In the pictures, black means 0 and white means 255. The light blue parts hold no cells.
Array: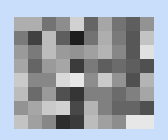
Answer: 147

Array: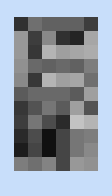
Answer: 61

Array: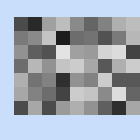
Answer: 189

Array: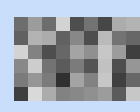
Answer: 179

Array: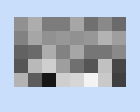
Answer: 106

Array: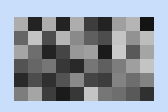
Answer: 20
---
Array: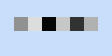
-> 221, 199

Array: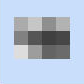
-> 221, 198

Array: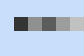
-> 193, 157

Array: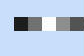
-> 252, 142

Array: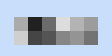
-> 221, 207

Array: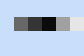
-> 230, 160

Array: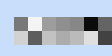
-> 244, 223

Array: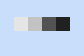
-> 229, 194

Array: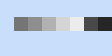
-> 236, 213

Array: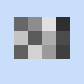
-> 224, 210
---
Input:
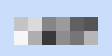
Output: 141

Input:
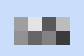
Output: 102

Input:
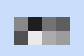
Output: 234

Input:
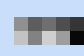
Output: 207

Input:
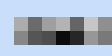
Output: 38

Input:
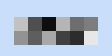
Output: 64

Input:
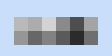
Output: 90
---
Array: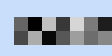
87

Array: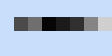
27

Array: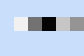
114

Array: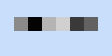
180

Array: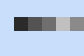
83

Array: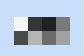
74

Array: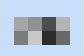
124

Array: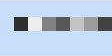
88
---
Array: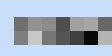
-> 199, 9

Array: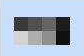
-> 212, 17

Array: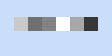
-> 254, 55

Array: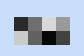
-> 216, 8

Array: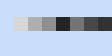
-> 215, 36

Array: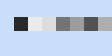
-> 235, 41

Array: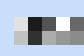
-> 254, 27

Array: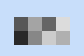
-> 220, 40
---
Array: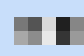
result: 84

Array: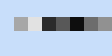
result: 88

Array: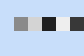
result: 138

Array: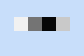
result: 201

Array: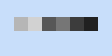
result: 87

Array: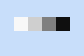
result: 207

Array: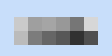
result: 87

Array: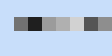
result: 114

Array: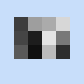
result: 45
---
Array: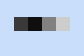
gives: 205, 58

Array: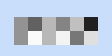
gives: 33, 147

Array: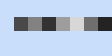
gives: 35, 73

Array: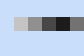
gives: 114, 196

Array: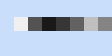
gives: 132, 240

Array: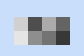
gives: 100, 229

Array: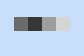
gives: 213, 107

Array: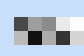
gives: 253, 186

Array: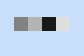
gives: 222, 130

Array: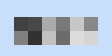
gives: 136, 128
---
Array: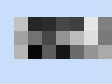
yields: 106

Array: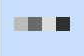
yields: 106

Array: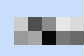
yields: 7

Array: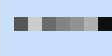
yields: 146

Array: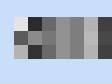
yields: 126

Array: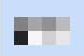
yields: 246

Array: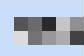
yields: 152

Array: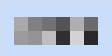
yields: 47
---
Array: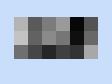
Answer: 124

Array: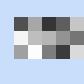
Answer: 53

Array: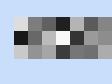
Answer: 97

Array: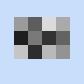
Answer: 219

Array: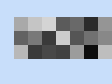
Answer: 212

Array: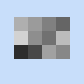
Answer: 128

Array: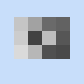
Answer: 106
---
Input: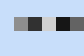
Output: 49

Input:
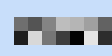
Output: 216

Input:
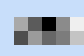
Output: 155

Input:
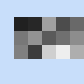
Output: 60

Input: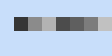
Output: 139

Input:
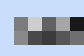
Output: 73

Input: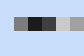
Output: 27
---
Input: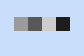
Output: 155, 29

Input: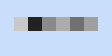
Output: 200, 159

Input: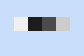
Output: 239, 204

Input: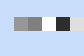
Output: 151, 222

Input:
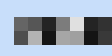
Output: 101, 57

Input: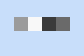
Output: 155, 106

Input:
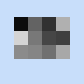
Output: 12, 168
